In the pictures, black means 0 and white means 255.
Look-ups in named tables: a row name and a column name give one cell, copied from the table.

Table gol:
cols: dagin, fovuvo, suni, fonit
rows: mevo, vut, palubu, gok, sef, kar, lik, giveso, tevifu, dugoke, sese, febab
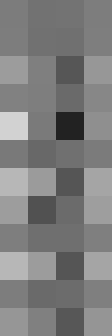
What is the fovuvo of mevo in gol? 114
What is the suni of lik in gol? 85
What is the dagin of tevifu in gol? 126
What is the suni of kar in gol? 112
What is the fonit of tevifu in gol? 127
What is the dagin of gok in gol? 129
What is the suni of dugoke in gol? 85
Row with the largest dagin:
sef

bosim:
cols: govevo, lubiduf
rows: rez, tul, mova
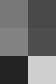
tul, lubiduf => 78
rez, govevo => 119
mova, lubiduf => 207
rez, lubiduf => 72
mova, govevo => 35
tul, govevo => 131

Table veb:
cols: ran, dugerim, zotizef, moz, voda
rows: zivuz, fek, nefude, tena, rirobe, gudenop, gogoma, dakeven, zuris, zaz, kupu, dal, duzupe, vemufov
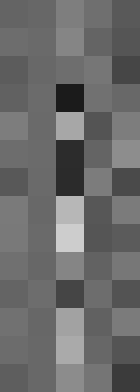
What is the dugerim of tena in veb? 107
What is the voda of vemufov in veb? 59
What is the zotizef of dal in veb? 162
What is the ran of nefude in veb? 92
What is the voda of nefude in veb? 70
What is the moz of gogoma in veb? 124
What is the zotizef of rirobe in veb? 167
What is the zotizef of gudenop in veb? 44
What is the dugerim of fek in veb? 106
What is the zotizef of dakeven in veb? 183
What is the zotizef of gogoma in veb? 43
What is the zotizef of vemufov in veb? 140
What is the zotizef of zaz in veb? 133
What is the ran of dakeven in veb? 122
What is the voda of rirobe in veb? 125

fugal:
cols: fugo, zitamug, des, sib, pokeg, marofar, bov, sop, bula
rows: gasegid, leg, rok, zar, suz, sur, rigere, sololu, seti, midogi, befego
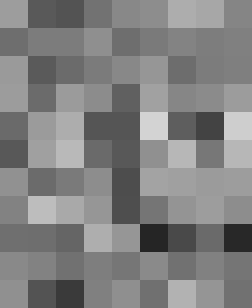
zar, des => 155
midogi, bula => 117
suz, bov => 94
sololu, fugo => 130
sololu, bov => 148
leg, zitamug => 124
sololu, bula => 141
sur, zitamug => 160
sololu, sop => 157
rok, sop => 124
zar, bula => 156
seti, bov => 73
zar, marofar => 161

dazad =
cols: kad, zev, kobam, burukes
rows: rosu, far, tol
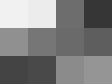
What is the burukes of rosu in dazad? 54
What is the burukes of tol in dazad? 149
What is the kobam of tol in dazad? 139
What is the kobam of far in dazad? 106
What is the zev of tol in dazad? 73
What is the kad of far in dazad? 144
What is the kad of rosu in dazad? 241
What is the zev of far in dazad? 118
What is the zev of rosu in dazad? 236
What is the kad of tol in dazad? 68

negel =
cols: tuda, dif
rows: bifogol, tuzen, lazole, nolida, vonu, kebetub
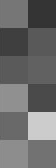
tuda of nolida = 144
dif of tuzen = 89
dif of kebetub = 114
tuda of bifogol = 118
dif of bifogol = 52
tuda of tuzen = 63

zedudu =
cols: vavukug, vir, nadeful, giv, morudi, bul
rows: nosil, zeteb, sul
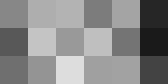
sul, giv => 160
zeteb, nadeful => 153
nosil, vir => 174
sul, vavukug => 111
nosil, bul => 38
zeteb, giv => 191
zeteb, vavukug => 88
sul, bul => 67
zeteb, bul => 26
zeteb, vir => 196
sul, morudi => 162
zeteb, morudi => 116
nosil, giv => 124
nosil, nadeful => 179
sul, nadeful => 221
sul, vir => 148
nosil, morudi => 164
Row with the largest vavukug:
nosil

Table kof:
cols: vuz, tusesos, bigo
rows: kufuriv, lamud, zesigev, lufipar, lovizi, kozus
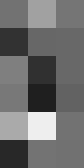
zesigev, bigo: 104
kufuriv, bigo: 117
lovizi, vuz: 170
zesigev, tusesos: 48
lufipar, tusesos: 31
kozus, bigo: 113
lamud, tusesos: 103
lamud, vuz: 50
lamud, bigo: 104
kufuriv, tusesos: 161
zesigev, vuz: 127
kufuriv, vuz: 114
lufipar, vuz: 120
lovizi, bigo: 114
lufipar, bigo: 98
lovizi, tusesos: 238
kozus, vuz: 40
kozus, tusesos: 115

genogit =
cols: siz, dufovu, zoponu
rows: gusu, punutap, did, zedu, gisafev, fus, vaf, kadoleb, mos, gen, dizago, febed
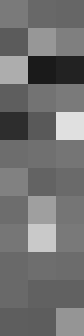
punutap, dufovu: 151
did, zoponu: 34
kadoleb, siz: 109
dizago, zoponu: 97
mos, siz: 118
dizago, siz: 105
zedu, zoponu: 122
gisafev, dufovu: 89
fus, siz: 109
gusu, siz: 122
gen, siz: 105
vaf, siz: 129
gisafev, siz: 45
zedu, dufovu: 115
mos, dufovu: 201

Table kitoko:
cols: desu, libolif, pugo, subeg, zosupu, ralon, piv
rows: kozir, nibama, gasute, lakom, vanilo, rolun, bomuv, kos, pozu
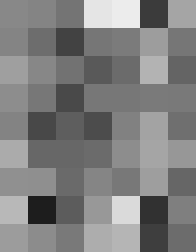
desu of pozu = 156
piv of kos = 127
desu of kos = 184
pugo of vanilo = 94
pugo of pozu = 121
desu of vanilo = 131
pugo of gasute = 114
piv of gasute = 100
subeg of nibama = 118
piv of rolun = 151
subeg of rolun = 107
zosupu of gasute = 107
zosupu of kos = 218
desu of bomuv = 144
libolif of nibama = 109
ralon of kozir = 59
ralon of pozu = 62
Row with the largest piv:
kozir

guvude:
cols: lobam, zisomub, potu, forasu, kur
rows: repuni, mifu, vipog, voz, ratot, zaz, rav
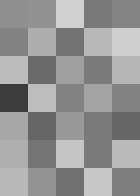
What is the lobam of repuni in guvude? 143
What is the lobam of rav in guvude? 185
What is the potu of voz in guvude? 129
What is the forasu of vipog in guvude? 123
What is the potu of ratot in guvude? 153
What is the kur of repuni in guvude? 132
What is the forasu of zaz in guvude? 123
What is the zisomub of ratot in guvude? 101
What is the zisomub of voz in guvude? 189
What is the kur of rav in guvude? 127
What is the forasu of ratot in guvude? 123
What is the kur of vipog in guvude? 183

